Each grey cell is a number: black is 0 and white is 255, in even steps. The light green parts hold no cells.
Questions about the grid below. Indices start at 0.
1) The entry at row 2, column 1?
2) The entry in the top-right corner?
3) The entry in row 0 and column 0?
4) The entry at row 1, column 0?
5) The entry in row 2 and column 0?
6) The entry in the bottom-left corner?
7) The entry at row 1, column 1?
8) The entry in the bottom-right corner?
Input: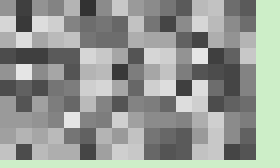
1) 221
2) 90
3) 147
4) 214
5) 174
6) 194
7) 57
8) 84

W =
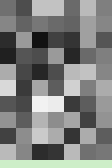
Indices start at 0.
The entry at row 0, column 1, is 77
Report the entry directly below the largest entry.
180
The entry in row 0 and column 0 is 112
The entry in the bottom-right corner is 119
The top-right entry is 127
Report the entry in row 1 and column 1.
99
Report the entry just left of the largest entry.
71
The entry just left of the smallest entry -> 154
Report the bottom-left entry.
186
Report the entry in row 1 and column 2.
119
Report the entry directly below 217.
85
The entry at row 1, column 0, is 134
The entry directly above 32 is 44
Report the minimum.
18
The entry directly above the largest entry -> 166

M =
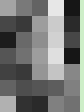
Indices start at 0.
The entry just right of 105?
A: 142
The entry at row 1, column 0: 71
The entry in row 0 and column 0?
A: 164
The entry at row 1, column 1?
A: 57
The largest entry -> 231
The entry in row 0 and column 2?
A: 99
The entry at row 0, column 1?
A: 121
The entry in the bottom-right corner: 113
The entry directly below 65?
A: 99
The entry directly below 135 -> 128

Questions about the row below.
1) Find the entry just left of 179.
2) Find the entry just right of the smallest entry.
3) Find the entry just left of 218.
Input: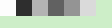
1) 46
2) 179
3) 148

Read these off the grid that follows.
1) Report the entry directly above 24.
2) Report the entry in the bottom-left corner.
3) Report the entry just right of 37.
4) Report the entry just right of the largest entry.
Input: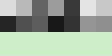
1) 156
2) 37
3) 80
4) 200

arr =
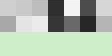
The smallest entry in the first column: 168
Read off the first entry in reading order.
207
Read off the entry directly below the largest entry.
105
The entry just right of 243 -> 76

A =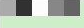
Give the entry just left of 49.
170
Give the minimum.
49
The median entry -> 135

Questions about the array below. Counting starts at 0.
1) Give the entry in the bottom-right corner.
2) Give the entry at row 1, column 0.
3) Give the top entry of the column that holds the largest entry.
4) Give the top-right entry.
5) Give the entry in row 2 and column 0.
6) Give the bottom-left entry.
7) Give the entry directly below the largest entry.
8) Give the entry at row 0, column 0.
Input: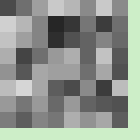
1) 93
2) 208
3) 111
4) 138
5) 194
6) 124
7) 118
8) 75
